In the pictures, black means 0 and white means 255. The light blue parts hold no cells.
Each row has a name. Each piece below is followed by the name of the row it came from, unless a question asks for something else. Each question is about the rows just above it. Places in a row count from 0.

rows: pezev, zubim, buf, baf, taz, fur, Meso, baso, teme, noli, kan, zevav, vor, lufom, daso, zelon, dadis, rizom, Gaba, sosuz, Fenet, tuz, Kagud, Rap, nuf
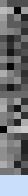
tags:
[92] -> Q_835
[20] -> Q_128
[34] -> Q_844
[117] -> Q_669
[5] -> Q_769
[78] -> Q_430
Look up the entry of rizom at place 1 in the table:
Q_835
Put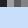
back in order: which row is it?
buf
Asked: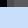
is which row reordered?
noli
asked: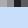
Rap
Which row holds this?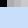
Gaba

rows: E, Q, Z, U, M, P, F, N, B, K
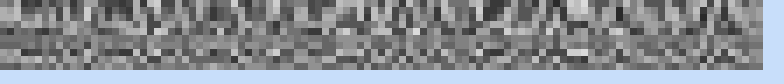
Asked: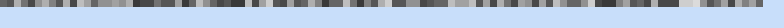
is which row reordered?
N
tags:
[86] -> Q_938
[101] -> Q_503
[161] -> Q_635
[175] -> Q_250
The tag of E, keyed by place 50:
Q_250
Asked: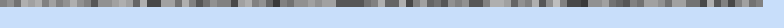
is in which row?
U
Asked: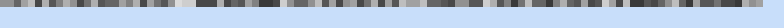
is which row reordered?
N
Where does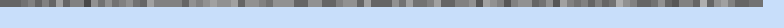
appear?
F

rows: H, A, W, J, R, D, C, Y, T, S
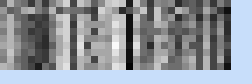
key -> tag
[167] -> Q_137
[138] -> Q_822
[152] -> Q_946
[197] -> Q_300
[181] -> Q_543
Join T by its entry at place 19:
Q_946
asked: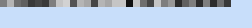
W
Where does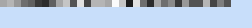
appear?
C
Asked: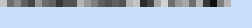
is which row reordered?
R

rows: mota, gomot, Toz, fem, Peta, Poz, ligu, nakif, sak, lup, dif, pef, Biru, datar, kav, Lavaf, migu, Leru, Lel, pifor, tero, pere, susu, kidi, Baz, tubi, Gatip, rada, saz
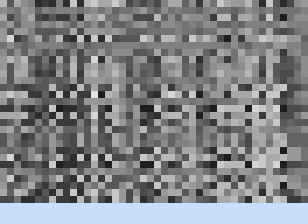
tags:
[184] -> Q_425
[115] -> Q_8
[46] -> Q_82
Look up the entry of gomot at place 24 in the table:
Q_8
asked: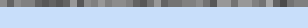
Baz
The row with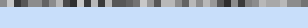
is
tubi
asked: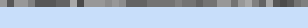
Peta
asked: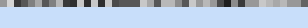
Poz
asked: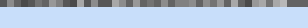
tero

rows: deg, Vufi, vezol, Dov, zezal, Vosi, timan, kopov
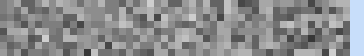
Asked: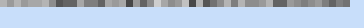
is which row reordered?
vezol
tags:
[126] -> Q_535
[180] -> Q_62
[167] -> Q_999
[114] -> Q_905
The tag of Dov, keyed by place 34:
Q_905
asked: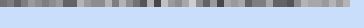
vezol
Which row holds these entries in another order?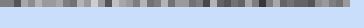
Vosi
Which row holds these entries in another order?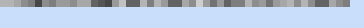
deg
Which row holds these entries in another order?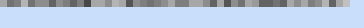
Vufi
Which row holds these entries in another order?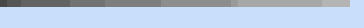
zezal

